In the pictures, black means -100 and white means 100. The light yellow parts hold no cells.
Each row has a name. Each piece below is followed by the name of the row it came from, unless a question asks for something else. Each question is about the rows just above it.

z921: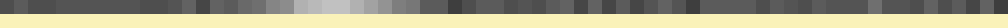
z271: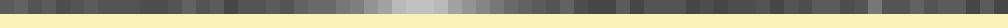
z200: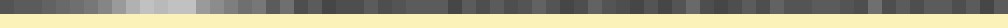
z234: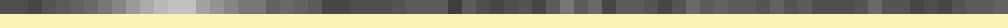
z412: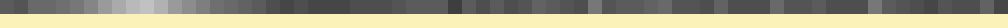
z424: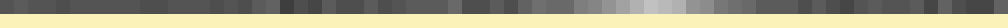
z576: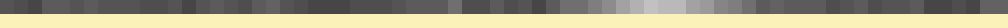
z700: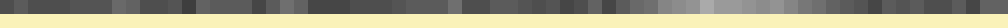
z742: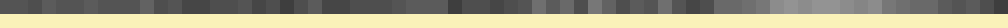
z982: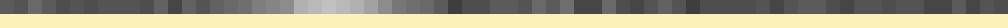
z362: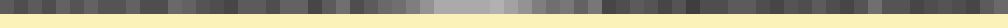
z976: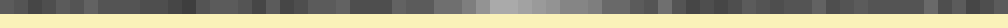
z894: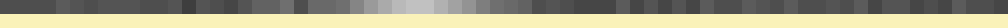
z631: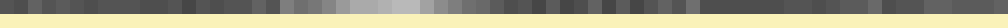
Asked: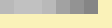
z271
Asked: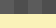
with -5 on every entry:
[-34 -44 -34 -44]
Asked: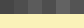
z200

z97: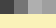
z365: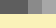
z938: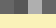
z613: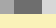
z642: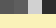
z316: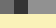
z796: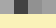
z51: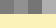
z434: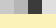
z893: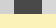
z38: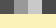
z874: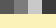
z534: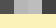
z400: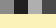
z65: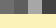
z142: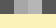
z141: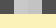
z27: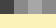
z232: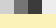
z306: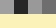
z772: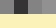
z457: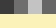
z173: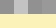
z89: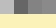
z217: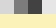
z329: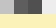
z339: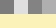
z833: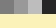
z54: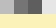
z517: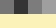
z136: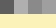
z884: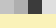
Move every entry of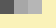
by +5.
[-27  36  48]
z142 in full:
[-32  31  43 -32]
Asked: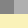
z339
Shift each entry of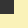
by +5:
[-54]
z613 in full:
[ 31 -14 -14  69]
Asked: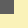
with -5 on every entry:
[-31]

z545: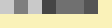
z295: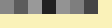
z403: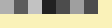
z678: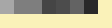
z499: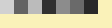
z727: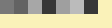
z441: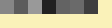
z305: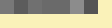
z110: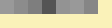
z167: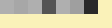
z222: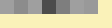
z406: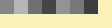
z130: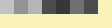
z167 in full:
[ 37  31  37 -34  37  25 -68]
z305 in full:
[ -6 -28 -12 -17 -17  10 -34]

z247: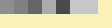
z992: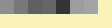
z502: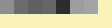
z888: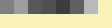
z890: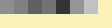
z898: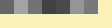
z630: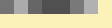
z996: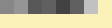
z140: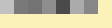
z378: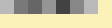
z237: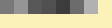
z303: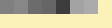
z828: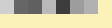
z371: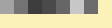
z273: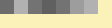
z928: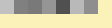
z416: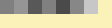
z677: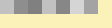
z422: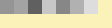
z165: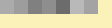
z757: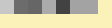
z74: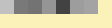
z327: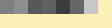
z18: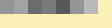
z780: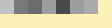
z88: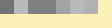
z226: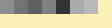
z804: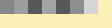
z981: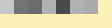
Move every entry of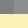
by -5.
[-5  6]
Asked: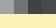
z898

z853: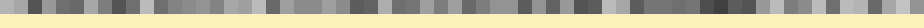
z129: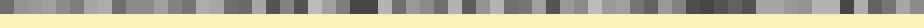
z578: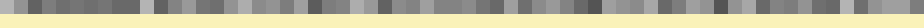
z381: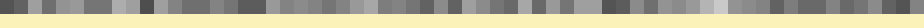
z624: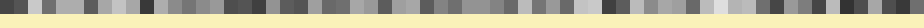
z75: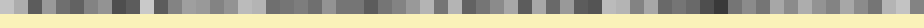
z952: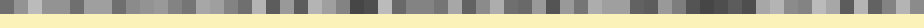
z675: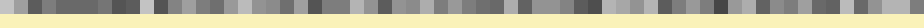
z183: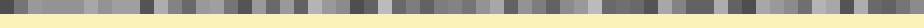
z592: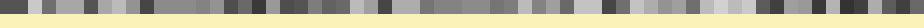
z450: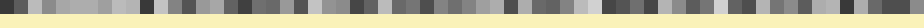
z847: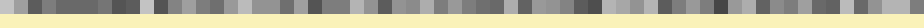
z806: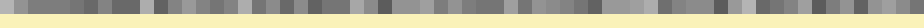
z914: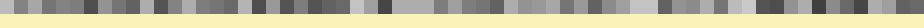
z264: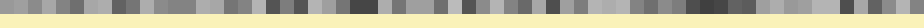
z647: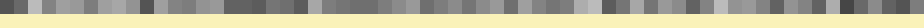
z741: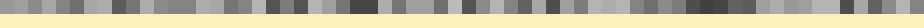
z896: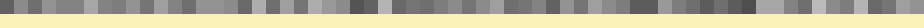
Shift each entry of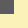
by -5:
[-33]
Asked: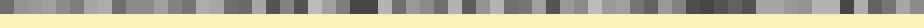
z129
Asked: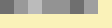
z847
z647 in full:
[-34 -18  47   3  25  20  -2  25  31  15 -34  25   3  -2  15  20 -23 -23
 -28  -8 -13 -28  31  -2  -8 -13 -13  -2   9  20 -13  -2   9  -8   9  20
 -13  25   3  -8  -2  36  47 -28  -8  31  -8  20   9 -23   3  47  15  20
   3 -23  15   3 -23  36 -45 -18   9 -23 -34  -2]

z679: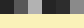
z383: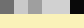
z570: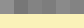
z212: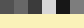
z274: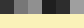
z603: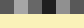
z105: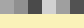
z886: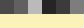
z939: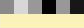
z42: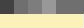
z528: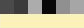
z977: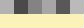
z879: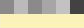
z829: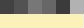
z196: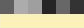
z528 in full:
[-42 -54  35 -93  13  30]
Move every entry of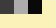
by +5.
[-49  40 -88]
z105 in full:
[ 30  13 -42  64  25 -36]
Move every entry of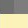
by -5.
[-18  -7]

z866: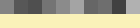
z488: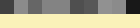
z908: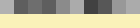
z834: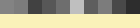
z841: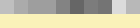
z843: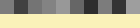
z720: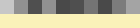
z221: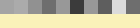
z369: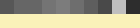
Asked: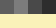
z834
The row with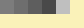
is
z369

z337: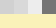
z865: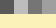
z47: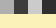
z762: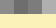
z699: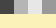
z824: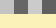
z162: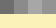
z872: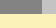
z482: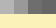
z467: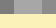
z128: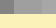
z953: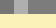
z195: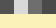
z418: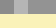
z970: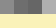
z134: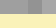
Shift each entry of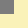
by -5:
[-8]
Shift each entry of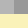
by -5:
[37 15]
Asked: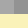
z162
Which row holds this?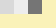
z337
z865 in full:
[-30  48  -8  25]
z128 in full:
[ 3 25 25 31]

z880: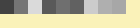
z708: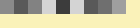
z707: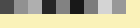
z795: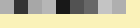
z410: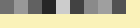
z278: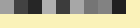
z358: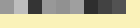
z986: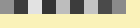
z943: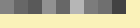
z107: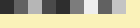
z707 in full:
[-42  14  37 -70   2 -81  -3  66  19]
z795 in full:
[ 37 -59  31  43 -81 -36 -19  54  37]
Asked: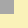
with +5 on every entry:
[36]

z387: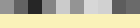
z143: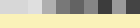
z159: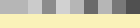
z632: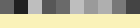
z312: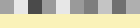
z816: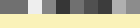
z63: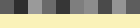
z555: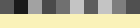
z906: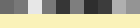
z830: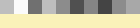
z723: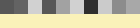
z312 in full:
[ 27  81 -42  21  81  21  -1  54 -12  37]
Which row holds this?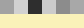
z723
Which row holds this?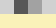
z723
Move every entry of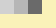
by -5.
[ 59  38 -22]
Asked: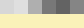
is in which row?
z143

